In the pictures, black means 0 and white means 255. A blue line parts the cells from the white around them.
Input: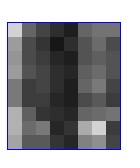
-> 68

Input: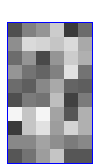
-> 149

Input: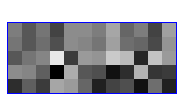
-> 117

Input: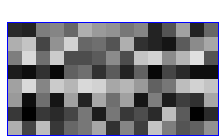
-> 126

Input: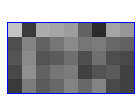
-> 172

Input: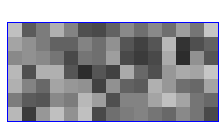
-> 124

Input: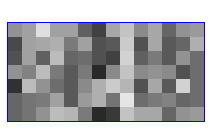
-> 223
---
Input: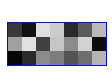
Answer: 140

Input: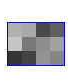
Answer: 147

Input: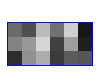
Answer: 173

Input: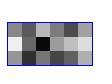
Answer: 117

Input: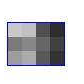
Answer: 88

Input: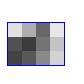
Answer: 137

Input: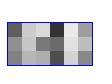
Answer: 174
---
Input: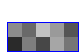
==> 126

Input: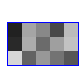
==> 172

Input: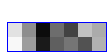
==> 157

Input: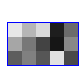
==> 120

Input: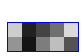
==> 20

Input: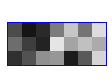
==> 62
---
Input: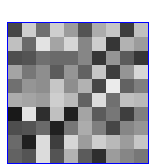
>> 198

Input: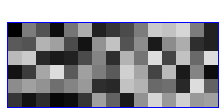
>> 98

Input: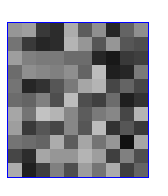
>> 78

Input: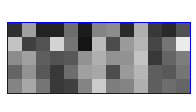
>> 117

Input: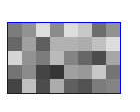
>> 116
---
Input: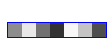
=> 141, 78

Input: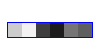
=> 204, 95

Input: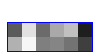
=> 91, 63

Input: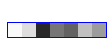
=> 249, 156

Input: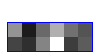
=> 148, 92

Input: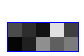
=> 75, 123
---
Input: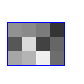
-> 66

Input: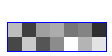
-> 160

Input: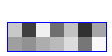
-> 240

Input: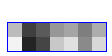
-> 90

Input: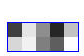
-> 142

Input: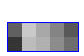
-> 168

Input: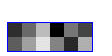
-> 188

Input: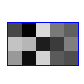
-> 29

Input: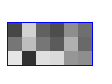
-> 118

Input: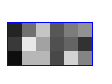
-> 162
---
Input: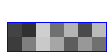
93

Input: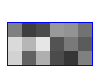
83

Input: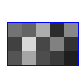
71

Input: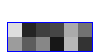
23

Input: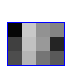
193

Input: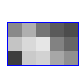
230
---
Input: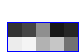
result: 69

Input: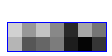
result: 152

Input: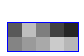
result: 190

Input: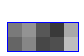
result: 147

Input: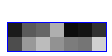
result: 90

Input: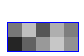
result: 191

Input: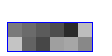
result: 107

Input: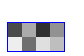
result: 170

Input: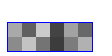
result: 96

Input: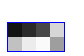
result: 42
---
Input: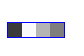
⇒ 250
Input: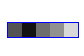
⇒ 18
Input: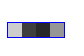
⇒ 62
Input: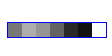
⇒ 173
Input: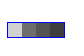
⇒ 109
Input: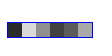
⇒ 217
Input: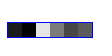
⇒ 2
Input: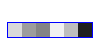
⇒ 156
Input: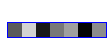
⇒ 210
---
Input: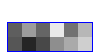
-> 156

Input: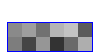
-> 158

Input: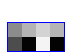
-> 180

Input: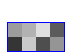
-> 178

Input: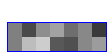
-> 73

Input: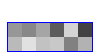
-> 136

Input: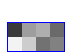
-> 158

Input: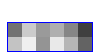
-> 203

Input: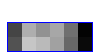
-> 174

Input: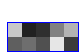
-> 33
